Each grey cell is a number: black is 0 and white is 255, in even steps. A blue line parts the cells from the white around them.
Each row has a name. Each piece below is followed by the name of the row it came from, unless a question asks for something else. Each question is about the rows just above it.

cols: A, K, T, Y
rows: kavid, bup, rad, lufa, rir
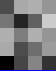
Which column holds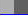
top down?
T
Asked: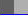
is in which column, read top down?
T
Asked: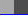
lufa
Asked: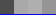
kavid

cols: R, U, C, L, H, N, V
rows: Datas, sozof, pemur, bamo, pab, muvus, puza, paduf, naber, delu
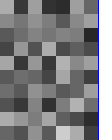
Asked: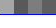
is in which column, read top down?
H
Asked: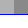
pab
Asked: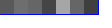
muvus
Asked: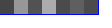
bamo
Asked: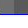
puza

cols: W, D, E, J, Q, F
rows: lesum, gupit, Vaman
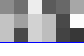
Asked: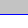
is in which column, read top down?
W
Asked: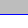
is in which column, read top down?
J
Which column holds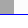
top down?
F
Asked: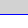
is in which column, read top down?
E
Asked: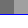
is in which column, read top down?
D
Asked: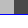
gupit
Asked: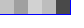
gupit

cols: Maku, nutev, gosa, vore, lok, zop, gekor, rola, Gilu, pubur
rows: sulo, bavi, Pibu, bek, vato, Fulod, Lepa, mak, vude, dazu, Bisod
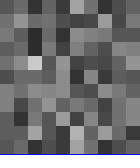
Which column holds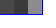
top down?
rola
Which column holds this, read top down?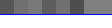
Maku
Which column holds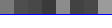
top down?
rola
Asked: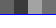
sulo
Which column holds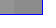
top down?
lok
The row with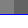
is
bek
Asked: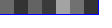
sulo

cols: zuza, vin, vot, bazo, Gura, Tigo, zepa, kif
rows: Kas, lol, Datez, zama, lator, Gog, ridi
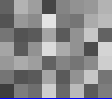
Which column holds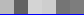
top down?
kif
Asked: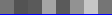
Gog
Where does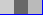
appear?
ridi
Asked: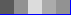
zama
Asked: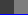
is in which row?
ridi
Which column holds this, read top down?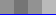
Tigo
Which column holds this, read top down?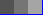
zuza

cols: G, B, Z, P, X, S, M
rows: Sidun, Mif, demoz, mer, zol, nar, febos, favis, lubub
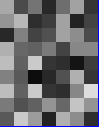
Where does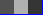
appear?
nar
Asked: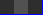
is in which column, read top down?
X
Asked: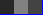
demoz
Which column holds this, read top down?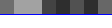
X

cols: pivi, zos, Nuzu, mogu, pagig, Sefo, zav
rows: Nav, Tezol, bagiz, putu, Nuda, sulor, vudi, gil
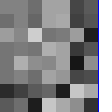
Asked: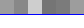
bagiz
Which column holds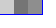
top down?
Nuzu
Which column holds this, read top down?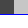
Sefo
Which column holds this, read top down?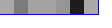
pagig
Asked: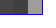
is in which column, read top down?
Sefo
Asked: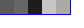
vudi

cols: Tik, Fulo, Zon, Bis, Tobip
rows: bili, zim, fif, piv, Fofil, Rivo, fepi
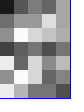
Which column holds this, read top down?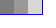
Zon
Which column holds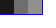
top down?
Tik
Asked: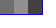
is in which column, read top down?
Tik
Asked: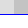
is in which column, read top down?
Bis
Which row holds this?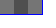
piv
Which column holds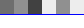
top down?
Tik

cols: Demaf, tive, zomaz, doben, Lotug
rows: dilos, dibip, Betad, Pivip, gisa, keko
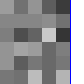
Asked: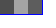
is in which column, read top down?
tive
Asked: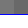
gisa

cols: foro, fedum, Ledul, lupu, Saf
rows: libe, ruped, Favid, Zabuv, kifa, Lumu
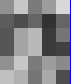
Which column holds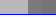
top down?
Ledul
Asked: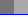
Lumu

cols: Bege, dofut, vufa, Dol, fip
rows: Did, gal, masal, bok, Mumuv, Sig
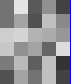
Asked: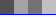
Sig
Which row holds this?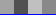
gal

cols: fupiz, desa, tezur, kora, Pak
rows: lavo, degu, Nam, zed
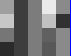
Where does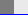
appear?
lavo
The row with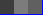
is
Nam
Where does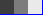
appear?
lavo
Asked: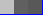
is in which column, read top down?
kora
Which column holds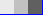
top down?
kora
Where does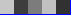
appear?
degu

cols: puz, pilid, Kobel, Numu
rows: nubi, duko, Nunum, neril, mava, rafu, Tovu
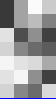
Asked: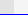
rafu
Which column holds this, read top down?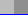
Kobel

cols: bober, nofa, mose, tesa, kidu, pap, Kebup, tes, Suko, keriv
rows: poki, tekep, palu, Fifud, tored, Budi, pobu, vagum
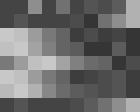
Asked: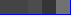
tekep
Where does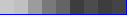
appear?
palu
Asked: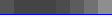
vagum

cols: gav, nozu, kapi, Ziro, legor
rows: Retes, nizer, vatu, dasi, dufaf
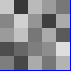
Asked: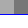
dufaf
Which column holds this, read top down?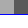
legor
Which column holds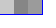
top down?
gav
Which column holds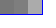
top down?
kapi
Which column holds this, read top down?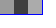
Ziro
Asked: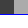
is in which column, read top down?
Ziro

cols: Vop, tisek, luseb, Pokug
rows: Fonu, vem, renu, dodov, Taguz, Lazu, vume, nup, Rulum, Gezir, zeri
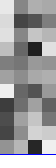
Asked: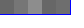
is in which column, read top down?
tisek
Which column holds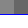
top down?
tisek

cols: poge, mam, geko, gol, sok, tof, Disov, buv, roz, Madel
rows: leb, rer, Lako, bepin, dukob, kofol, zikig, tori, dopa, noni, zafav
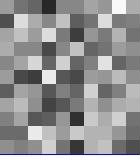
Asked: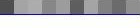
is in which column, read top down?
poge
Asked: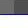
zafav
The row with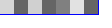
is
dukob
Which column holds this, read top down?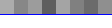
poge
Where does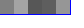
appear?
dopa

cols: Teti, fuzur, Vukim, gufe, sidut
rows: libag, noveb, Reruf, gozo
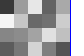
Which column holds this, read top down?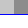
fuzur
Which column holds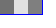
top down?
gufe
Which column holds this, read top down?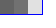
gufe
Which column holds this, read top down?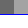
Vukim
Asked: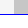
noveb

